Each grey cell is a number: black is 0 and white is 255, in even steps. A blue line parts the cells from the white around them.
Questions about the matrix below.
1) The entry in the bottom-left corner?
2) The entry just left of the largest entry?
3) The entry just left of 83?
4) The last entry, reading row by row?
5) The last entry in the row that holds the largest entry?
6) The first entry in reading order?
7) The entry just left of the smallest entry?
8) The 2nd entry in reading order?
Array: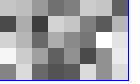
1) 132
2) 119
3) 104
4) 219
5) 227
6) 197
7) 174
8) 190

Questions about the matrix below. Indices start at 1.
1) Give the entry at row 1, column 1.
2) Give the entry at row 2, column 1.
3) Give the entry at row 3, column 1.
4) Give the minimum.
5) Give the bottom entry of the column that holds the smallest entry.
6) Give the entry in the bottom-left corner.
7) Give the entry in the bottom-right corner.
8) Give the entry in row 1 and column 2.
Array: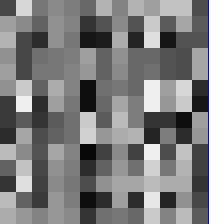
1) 71
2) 159
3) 179
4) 8
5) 52
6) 172
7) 91
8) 215

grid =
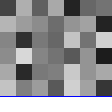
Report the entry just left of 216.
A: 140
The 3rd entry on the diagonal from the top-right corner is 195
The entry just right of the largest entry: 133
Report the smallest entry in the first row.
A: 35
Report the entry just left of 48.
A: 133
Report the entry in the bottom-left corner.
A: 195
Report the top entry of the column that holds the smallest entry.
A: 115
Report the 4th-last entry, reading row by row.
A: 89
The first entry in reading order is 68
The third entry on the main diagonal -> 121
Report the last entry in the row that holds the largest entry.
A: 28
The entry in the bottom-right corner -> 54
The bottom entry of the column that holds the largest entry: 127

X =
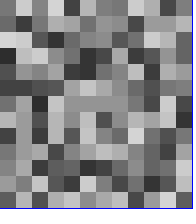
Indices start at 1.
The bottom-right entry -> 93
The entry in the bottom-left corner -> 93
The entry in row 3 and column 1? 212
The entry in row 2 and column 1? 106
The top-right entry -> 126
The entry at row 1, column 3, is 132
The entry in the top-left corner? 119
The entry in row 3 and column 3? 86
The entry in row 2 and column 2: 60

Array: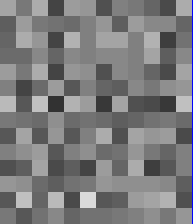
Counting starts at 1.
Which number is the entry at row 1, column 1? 164
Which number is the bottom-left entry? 120
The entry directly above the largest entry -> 120
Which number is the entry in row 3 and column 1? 101
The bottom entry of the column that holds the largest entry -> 114
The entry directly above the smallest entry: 156
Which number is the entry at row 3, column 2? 172
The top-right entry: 172
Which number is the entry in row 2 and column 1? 94
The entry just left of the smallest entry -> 192
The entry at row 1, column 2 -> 120
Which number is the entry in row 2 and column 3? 120
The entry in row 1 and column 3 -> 172
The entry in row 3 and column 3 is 150
